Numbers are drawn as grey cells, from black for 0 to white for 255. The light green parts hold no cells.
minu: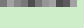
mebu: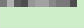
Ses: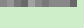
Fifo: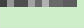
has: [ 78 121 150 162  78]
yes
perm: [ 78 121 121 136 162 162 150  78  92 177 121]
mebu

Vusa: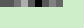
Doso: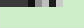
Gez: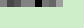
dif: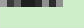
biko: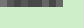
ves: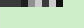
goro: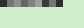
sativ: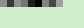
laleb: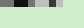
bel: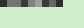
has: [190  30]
yes
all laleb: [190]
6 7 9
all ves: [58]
1 2 3 7
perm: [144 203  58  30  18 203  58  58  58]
ves
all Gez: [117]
7
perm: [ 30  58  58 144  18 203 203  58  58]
ves
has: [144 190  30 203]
yes

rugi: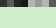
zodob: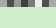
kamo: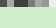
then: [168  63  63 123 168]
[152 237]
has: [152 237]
yes
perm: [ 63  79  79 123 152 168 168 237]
zodob
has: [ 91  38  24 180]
yes

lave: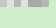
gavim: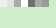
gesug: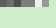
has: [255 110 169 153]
yes
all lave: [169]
5 6
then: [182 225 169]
[169 182]
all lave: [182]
3 7

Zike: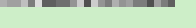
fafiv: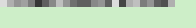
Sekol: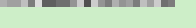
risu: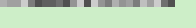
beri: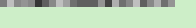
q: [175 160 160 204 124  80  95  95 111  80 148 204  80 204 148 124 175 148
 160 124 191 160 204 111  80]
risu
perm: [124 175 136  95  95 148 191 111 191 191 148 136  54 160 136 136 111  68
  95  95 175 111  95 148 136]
beri
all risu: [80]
6 10 13 25
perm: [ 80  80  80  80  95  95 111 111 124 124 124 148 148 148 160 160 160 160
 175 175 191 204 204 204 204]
risu
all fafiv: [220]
1 17
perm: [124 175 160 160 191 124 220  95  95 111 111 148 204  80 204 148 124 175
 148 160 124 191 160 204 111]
Sekol

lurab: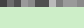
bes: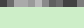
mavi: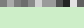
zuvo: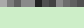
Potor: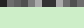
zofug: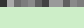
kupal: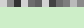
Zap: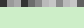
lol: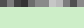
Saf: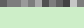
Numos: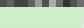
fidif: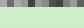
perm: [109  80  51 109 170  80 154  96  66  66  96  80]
Numos
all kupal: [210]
1 4 7
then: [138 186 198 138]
[186 198]
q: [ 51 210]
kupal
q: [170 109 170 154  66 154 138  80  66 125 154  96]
fidif

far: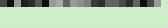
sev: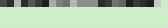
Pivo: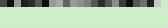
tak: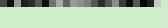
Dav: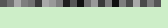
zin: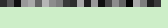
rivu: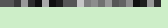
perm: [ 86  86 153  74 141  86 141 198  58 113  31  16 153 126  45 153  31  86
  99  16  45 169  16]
Pivo
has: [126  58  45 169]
yes
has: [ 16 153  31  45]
yes
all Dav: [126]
4 9 16 18 22
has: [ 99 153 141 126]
yes
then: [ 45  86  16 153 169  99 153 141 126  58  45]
[99 99]

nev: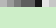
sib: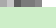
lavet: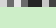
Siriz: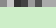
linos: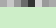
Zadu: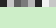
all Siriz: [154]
5
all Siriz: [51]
3
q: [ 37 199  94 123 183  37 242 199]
Zadu

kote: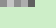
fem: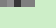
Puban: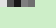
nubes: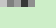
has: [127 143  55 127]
yes
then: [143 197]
[143 173]
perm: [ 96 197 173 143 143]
kote
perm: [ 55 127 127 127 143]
fem
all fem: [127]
1 4 5
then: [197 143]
[173  96]

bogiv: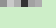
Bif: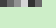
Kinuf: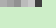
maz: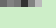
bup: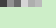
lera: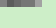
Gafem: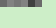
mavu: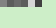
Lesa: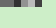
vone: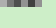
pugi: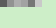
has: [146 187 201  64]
yes
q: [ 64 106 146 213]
Bif

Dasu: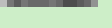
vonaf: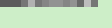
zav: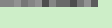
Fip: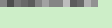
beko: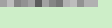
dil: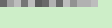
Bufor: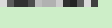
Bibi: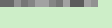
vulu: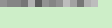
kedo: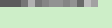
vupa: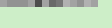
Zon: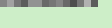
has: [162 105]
yes
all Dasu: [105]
5 6 7 9 13
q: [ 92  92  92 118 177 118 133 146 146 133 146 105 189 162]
kedo
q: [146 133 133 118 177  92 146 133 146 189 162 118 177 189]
vulu

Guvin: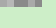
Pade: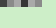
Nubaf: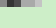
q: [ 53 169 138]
Pade
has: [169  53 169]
yes
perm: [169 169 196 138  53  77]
Nubaf
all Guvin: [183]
2

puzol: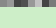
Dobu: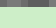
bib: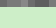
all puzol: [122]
8
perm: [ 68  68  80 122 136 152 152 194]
puzol

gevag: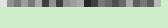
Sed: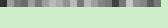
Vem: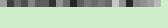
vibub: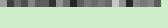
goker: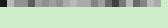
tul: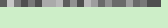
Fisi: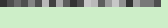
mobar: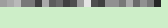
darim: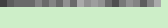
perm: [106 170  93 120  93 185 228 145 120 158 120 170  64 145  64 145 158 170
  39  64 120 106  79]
gevag
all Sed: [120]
3 6 12 16 18 23
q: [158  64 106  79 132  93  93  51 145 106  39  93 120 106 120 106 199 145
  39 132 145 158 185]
Vem
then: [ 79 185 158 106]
[145 106]

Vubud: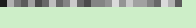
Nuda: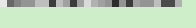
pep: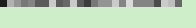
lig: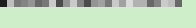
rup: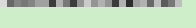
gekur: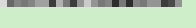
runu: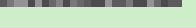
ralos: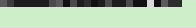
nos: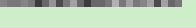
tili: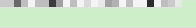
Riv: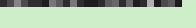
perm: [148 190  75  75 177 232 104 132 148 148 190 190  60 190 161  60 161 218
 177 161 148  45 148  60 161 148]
Nuda
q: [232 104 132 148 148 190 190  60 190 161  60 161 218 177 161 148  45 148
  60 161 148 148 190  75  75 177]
Nuda
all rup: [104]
2 22
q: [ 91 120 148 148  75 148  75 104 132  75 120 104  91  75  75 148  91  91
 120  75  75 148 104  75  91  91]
runu
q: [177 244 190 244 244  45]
tili
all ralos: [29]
3 4 5 6 7 12 15 17 18

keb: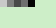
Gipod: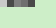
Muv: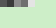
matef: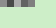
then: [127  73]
[111   3]

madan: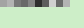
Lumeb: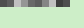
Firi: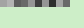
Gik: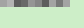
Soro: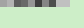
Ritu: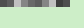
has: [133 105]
yes
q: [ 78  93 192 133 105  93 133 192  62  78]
Ritu

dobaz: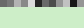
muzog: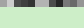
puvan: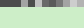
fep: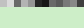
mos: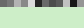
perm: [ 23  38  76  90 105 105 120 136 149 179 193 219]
mos
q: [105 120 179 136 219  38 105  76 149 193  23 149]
dobaz
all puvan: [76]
1 2 3 5
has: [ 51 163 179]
no
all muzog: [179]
6 7
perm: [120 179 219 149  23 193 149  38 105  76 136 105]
dobaz
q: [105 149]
muzog

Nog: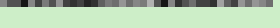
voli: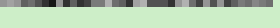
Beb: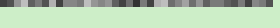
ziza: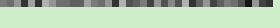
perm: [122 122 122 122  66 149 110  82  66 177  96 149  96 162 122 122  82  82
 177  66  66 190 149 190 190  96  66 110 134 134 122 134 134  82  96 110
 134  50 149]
Beb
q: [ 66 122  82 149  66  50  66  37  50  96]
Nog
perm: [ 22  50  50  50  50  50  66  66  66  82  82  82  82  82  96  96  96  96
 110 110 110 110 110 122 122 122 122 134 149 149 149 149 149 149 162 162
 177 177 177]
voli

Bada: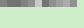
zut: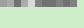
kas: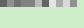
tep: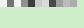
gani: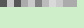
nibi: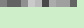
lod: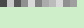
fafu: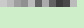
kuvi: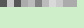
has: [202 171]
yes
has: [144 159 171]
yes
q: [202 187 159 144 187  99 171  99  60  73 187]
fafu

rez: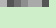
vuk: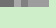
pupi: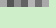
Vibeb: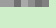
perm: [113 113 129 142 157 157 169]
Vibeb
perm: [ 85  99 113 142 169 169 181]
pupi
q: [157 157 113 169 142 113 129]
Vibeb
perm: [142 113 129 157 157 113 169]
Vibeb

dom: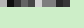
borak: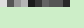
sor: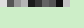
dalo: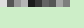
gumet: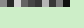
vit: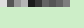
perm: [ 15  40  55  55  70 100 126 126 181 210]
dom
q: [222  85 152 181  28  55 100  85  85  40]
borak
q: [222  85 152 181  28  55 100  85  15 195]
sor

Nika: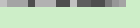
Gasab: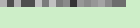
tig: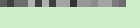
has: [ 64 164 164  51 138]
no
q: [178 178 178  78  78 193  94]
Nika
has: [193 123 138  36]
no
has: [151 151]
yes
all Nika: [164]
2 3 4 18
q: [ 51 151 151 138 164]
tig
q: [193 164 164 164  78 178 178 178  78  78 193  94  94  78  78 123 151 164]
Nika

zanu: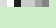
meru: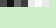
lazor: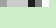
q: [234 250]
meru
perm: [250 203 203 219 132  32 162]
zanu

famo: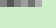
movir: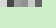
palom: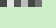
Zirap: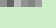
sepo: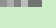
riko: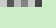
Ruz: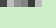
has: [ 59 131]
no
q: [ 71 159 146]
movir
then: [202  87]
[188 131]
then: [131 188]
[115 115]
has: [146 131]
yes

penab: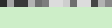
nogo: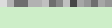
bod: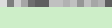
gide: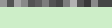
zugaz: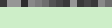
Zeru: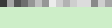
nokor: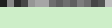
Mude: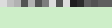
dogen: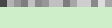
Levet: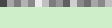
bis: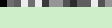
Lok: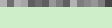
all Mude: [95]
13 15 16
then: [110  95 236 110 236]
[ 57 150]
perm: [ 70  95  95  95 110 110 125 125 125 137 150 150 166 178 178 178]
Lok
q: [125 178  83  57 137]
gide
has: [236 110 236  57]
yes

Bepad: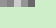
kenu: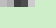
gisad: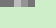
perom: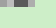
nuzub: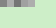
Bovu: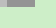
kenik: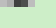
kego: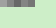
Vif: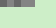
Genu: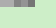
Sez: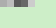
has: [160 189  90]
yes
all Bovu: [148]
2 3 4 5
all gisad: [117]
1 2 5
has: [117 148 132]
no
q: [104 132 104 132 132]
Vif

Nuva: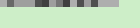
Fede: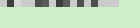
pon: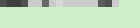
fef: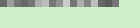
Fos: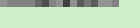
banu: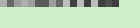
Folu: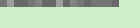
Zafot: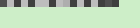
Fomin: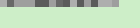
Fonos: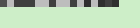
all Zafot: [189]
2 4 6 7 9 12 14
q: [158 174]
banu
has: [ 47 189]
yes
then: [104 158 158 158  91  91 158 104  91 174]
[ 91 158]
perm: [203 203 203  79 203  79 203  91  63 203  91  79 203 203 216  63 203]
Fede

